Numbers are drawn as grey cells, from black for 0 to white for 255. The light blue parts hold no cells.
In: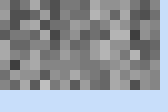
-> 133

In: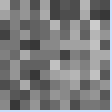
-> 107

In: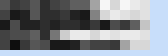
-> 215

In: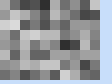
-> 100

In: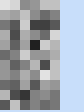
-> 119

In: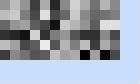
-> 72

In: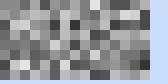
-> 189

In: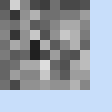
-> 134

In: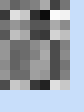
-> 200
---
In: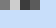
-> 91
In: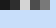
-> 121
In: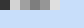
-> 223
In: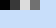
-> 113
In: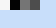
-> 77
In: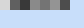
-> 77
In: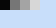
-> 215
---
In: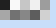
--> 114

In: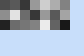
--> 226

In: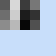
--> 205

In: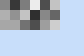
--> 146

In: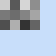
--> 109

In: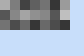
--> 135
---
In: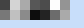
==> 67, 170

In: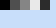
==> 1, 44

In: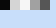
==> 8, 86

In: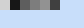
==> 210, 64

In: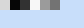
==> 216, 115

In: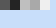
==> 87, 239

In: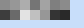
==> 139, 41

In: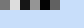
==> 118, 97

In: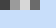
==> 65, 107

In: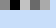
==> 136, 170
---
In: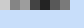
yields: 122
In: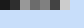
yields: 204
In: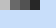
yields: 39
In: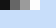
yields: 253
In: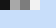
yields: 242
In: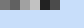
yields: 75
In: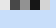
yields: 212
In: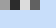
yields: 97
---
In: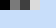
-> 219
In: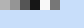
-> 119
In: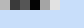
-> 226
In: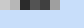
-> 159
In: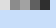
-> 47
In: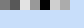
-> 172
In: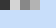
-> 179
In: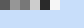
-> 246
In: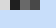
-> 72
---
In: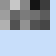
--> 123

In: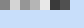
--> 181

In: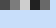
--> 206

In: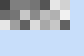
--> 138

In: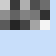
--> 130

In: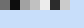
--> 193

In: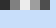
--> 236

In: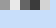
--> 101
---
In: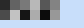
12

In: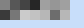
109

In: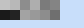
141

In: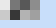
179

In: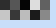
27

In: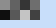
196

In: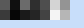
244

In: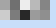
155
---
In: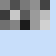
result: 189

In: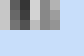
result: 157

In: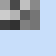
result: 117

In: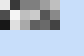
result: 137

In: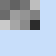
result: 128

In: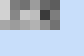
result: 125

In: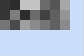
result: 148

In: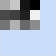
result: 240
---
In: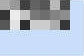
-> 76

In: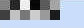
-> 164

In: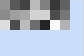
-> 97

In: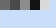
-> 218

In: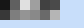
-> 74

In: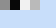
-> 186

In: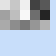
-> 88

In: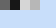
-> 183
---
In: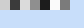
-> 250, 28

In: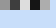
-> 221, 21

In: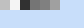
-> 244, 49

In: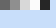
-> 251, 38

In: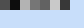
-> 201, 13

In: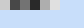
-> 224, 41

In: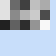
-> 248, 33

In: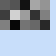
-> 209, 7

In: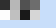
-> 253, 25

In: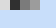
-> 219, 48
